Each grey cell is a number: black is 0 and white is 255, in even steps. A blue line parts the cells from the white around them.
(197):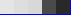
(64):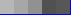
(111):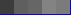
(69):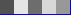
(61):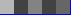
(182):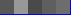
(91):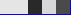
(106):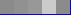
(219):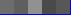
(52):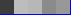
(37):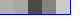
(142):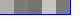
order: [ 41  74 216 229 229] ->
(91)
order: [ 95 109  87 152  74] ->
(182)

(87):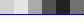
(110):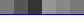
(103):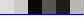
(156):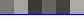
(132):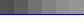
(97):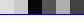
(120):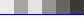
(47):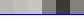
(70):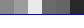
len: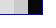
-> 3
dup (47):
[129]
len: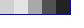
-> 5
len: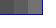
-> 3

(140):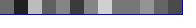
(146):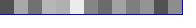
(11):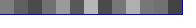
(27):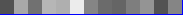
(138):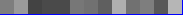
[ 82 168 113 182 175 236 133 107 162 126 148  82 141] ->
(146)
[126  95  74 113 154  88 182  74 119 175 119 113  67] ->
(11)
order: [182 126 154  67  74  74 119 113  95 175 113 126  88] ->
(138)

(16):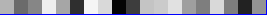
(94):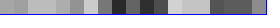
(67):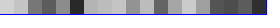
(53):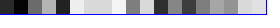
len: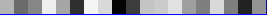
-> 19
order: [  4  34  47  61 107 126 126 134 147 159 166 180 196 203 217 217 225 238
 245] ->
(16)
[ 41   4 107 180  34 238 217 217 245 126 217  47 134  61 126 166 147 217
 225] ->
(53)
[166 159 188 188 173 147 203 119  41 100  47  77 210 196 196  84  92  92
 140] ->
(94)
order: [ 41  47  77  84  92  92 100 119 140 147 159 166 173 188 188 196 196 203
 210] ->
(94)

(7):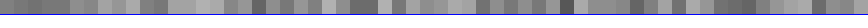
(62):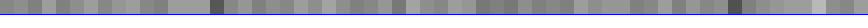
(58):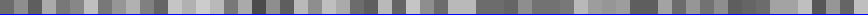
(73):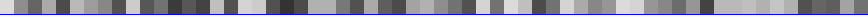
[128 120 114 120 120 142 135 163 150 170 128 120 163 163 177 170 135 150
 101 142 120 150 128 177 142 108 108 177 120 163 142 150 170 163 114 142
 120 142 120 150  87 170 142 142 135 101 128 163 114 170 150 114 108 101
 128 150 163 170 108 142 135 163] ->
(7)
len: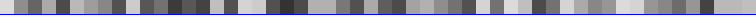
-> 54
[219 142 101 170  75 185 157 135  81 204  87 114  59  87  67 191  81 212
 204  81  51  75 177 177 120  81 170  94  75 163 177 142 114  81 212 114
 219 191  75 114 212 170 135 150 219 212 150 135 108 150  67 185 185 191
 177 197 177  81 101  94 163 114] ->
(73)
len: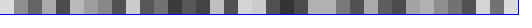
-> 37
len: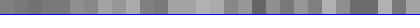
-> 30

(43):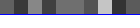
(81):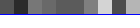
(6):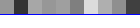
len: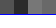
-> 4
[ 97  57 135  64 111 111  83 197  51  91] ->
(43)

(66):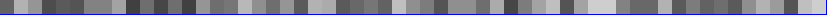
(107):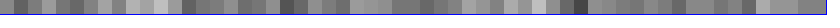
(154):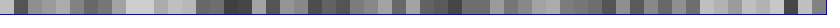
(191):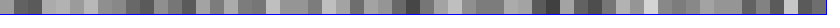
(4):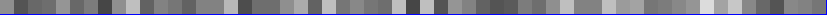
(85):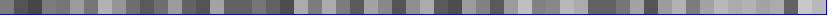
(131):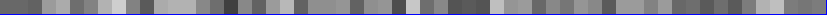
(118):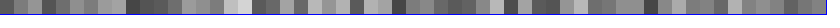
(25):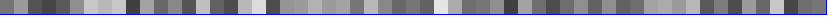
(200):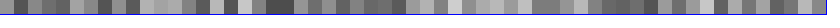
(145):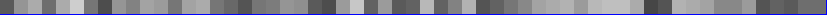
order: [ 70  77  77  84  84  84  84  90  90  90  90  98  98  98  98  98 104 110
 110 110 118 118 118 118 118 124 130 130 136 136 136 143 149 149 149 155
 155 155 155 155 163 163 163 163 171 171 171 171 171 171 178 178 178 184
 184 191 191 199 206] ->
(145)
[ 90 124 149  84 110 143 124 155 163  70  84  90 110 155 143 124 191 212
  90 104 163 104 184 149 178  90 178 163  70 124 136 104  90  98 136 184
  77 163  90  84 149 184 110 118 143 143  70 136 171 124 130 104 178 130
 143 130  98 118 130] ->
(118)

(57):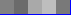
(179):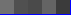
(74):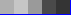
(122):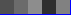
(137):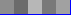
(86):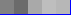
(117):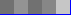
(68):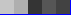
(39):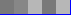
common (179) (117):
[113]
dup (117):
[113]

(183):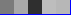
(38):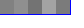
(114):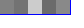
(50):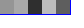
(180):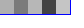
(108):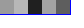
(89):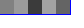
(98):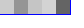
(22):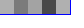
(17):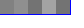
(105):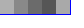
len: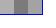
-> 3
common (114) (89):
[129]

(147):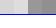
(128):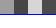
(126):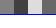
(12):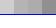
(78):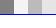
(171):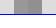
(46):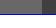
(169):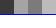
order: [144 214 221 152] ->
(147)
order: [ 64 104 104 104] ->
(46)
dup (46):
[104]
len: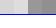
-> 4

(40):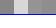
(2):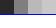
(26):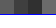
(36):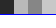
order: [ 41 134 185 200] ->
(36)
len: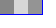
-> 3
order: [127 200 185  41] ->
(2)

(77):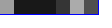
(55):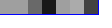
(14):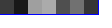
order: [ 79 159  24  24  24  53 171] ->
(77)
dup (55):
[159]
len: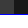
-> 2
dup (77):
[24]

